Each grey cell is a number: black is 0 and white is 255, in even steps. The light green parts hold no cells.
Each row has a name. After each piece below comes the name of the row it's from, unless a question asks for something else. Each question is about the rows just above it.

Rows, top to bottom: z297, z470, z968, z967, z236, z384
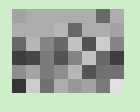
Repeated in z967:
[62]
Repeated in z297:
[173]
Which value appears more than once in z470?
[173]
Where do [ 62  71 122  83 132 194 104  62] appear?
z967
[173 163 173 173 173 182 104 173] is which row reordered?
z470
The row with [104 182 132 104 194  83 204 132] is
z968

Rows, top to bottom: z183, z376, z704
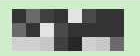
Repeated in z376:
[52]
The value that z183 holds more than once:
[52]
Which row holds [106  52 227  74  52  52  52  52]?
z376
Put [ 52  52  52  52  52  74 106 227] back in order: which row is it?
z376

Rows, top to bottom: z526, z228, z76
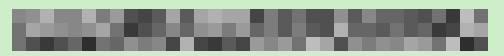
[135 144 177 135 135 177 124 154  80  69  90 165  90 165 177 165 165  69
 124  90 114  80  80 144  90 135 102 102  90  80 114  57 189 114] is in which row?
z526
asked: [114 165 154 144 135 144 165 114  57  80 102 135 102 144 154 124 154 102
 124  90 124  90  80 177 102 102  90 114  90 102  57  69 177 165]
z228

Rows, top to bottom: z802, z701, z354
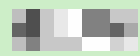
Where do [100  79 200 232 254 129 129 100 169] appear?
z701
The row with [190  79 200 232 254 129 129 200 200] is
z802
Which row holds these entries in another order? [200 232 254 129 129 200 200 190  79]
z802
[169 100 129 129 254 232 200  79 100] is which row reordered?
z701

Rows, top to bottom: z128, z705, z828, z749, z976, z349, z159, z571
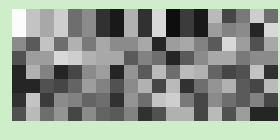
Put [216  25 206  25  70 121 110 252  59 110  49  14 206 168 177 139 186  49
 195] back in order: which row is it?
z128
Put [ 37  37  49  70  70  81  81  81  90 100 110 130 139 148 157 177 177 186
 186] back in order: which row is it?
z571
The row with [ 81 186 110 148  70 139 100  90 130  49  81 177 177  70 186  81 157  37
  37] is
z571
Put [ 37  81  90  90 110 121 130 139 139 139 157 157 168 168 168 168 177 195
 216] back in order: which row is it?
z828
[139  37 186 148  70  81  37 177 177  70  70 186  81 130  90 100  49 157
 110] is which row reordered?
z349

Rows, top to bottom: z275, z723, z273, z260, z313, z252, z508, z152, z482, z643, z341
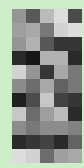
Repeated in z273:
[54]
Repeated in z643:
[42]
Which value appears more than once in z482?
[140]
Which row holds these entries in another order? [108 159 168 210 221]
z341

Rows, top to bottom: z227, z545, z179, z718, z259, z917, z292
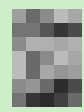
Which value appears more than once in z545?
[116]
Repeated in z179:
[176]
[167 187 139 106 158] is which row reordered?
z227

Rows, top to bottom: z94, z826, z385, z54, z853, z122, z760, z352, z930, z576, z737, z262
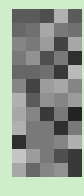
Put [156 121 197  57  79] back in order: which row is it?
z737
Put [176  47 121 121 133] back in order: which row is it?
z576
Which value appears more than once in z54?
[121]
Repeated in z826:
[112]
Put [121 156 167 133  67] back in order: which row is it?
z385
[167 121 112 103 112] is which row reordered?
z826

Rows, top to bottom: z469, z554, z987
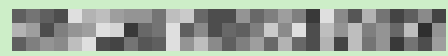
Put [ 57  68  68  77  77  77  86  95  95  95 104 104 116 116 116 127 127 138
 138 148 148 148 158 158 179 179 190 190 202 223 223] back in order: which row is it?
z469
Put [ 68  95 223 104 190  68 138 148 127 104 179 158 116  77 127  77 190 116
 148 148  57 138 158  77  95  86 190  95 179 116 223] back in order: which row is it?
z987
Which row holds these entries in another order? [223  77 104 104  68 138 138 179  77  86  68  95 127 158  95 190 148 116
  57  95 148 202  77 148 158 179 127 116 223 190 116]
z469

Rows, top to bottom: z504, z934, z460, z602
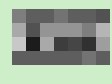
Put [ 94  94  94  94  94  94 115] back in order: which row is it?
z602
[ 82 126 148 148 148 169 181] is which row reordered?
z934
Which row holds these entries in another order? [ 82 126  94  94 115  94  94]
z504
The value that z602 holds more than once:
[94]
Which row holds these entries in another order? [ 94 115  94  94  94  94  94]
z602
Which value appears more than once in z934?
[148]
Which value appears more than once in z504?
[94]

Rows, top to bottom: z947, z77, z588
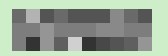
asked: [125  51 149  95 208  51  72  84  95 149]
z588
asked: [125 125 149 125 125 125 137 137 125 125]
z77
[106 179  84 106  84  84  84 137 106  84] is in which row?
z947
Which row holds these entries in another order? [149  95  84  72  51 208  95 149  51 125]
z588

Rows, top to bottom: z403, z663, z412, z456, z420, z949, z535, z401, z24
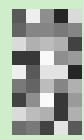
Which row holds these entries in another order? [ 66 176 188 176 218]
z412
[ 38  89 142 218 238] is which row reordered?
z403
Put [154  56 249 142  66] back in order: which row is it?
z535
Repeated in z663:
[133]
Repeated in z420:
[227]
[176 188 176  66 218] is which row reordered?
z412
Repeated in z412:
[176]

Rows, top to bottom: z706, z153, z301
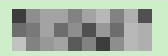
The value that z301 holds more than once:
[130]
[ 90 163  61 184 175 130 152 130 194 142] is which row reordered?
z301
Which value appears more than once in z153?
[109]
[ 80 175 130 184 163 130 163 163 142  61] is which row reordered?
z706

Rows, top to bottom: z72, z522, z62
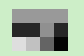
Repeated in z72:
[153]
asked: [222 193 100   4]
z62
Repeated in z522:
[38]
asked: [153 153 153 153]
z72
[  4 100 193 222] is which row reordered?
z62

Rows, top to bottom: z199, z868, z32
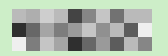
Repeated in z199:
[186]
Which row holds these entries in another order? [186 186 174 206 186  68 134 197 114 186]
z199
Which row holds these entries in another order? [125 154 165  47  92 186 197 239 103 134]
z32
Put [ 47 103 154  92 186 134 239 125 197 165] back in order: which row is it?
z32
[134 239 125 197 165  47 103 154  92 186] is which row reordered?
z32

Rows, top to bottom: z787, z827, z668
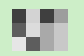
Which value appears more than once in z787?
[63]
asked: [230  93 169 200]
z668
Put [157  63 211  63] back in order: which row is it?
z787
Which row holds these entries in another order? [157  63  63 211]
z787
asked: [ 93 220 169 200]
z827
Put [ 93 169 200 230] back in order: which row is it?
z668

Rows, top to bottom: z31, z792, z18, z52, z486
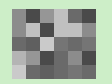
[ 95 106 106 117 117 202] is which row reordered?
z18
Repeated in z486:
[106]
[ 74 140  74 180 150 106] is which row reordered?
z52
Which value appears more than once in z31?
[74]
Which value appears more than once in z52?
[74]
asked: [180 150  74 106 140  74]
z52
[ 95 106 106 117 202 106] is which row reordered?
z486

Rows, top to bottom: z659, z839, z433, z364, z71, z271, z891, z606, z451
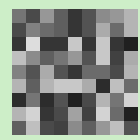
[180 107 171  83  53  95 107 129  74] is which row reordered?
z839
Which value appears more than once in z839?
[107]

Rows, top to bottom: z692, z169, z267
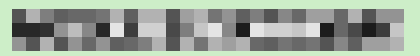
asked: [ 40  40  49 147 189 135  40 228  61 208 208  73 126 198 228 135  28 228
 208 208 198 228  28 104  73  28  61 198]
z169
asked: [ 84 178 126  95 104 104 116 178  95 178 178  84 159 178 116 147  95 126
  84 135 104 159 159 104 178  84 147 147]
z692
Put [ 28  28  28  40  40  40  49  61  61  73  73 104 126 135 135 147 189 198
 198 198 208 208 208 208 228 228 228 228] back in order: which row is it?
z169
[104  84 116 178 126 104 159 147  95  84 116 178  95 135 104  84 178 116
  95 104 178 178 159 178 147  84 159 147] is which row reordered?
z267
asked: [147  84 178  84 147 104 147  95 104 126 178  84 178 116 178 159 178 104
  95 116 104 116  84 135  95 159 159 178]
z267
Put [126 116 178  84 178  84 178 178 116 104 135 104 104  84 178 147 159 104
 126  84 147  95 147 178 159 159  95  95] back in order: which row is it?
z692

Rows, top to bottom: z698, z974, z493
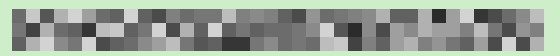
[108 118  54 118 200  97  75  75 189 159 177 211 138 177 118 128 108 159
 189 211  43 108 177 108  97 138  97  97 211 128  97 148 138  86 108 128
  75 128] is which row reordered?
z698
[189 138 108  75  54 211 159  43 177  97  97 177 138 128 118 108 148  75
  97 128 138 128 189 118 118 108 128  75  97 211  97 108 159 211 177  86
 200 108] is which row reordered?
z698
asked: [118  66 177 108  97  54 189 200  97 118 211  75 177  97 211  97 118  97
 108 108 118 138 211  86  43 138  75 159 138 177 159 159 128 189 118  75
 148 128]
z974
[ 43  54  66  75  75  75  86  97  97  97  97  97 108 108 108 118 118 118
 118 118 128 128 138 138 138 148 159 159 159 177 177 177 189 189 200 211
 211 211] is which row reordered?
z974
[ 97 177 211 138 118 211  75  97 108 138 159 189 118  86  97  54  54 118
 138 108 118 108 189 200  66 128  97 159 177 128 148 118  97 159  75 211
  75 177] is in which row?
z493

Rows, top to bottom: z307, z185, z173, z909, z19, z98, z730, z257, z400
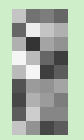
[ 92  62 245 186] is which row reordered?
z19
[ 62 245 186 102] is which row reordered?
z909

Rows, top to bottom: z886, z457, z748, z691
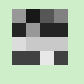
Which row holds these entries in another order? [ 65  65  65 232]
z691
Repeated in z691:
[65]
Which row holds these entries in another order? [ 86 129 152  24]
z886
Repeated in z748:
[201]
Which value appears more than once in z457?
[36]
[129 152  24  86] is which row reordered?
z886

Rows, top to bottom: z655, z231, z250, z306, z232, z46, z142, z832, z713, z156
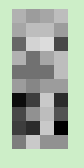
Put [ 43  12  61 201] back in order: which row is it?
z142
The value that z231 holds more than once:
[189]
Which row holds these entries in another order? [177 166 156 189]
z655
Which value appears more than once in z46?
[156]

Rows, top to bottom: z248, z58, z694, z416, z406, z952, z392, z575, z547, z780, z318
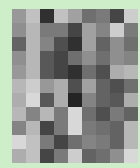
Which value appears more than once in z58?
[122]
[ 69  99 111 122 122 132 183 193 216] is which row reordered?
z780
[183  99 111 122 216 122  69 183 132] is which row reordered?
z547
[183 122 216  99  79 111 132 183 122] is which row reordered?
z575
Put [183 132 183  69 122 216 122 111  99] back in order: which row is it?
z547

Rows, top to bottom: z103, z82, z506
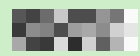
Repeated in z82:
[140]
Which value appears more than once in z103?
[77]

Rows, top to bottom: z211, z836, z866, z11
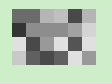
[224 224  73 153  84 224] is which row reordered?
z866
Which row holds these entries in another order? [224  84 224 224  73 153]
z866
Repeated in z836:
[141]
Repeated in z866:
[224]
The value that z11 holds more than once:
[96]
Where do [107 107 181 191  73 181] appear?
z211

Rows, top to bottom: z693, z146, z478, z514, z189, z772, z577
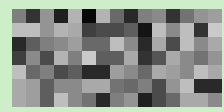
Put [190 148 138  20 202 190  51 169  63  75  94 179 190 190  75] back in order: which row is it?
z146
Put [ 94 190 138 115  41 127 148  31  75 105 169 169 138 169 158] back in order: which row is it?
z577
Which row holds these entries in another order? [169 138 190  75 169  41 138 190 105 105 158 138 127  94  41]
z478
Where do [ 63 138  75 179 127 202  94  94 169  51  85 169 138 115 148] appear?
z514
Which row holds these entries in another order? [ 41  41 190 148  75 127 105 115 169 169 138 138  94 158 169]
z772
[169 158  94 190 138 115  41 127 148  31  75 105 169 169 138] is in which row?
z577
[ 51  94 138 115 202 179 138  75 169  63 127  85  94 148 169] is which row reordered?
z514

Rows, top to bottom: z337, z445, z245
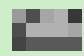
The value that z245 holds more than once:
[89]
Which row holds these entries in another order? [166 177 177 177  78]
z445
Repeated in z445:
[177]
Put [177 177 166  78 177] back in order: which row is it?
z445
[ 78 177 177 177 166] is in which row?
z445

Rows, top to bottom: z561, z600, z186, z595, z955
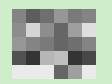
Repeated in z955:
[234]
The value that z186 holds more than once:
[132]
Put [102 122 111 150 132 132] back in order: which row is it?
z186

